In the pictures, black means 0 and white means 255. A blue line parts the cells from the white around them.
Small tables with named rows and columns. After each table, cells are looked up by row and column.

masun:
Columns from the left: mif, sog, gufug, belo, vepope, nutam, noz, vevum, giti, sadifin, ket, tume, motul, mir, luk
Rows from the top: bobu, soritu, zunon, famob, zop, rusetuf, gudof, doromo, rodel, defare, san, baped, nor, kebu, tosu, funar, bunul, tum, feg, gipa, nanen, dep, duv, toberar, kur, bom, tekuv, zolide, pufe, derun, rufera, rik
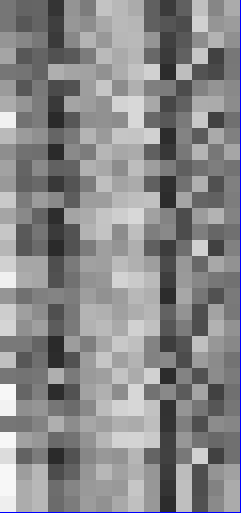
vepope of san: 99
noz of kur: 176
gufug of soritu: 100
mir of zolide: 104
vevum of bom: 210
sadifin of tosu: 126
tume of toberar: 131
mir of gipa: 163

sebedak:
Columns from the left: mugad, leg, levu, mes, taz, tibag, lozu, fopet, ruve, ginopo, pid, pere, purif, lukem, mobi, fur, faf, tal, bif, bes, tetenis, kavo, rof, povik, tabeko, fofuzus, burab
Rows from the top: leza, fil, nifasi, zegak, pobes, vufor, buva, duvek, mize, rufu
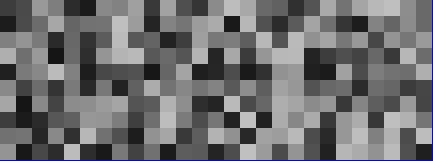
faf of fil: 81
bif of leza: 48
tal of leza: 97
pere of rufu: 93
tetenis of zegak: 61
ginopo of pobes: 23
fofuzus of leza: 141
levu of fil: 108
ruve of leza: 160
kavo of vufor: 109
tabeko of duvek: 191
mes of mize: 137
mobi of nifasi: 125
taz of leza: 44
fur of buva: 74
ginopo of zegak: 88
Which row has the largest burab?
mize

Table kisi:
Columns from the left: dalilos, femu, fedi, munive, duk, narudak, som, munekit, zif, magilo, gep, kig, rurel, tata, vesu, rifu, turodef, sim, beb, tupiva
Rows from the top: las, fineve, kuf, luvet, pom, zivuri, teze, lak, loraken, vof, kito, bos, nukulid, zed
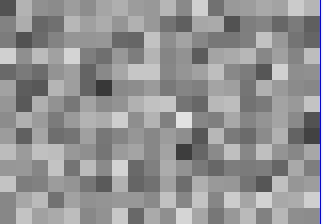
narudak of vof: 143
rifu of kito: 123
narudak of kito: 187
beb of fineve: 123
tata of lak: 127
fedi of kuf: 107
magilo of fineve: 152
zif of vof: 164
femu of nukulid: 167
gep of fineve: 115
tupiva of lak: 82

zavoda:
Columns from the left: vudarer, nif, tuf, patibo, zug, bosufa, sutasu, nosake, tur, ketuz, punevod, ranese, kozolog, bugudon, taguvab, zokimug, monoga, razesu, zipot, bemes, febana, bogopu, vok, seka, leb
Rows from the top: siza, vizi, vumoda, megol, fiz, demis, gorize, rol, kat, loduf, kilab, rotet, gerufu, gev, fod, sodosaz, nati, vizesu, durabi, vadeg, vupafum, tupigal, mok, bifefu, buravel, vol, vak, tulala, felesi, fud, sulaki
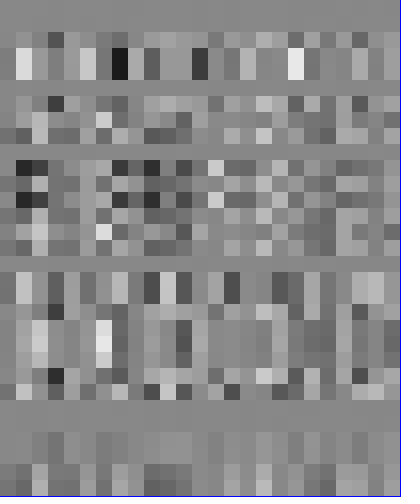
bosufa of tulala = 136
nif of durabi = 193
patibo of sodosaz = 116
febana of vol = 136
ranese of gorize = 160
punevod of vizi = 136
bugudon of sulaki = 135

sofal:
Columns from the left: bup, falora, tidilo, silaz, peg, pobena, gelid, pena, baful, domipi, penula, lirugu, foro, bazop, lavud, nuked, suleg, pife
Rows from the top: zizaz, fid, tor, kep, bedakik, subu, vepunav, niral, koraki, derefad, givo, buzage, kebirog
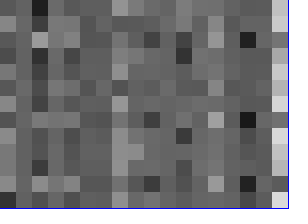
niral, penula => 98
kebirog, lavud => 99
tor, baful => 94
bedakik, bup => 119
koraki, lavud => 101
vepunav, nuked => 88
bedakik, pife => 200
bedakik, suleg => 91
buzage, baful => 86
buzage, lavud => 94
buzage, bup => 137
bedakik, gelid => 95
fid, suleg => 99

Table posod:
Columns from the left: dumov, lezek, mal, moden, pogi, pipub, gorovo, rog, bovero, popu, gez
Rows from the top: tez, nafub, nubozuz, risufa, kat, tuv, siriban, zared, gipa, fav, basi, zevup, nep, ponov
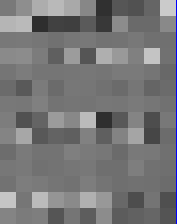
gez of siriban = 113
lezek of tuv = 89
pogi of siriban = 117
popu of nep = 116
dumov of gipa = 132
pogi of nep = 138
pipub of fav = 122
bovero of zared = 132

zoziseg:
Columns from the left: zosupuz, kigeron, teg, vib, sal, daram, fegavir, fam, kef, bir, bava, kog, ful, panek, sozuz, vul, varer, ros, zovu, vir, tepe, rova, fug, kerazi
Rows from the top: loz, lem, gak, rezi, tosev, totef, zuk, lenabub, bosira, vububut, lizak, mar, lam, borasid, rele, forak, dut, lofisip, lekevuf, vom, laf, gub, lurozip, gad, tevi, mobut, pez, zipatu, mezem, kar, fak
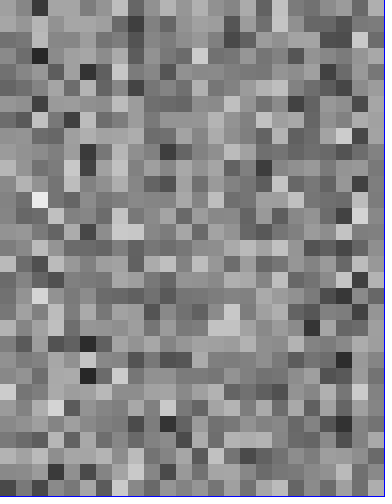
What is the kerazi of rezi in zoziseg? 168
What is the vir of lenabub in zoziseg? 102
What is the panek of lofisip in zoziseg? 137
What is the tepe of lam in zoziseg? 112
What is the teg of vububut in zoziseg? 140
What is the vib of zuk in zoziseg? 154
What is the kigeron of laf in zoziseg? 133
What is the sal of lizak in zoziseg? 200
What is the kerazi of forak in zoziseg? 143
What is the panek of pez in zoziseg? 113
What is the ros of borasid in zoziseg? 94

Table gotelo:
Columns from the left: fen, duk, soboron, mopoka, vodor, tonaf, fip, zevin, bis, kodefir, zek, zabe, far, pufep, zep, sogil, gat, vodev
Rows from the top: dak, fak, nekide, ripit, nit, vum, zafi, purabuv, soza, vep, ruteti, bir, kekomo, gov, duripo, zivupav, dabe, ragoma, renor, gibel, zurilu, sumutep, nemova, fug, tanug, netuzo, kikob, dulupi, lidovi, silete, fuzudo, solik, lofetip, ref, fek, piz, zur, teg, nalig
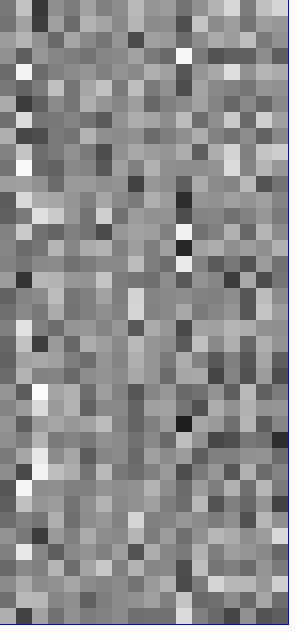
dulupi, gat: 113
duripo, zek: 129
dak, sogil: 124
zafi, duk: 59
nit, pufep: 168
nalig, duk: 67
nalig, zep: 68
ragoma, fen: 155
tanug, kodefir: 135
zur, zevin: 138
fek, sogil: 150
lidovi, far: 95
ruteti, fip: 87
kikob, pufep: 154
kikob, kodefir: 127
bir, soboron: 146
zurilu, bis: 87
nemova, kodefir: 150

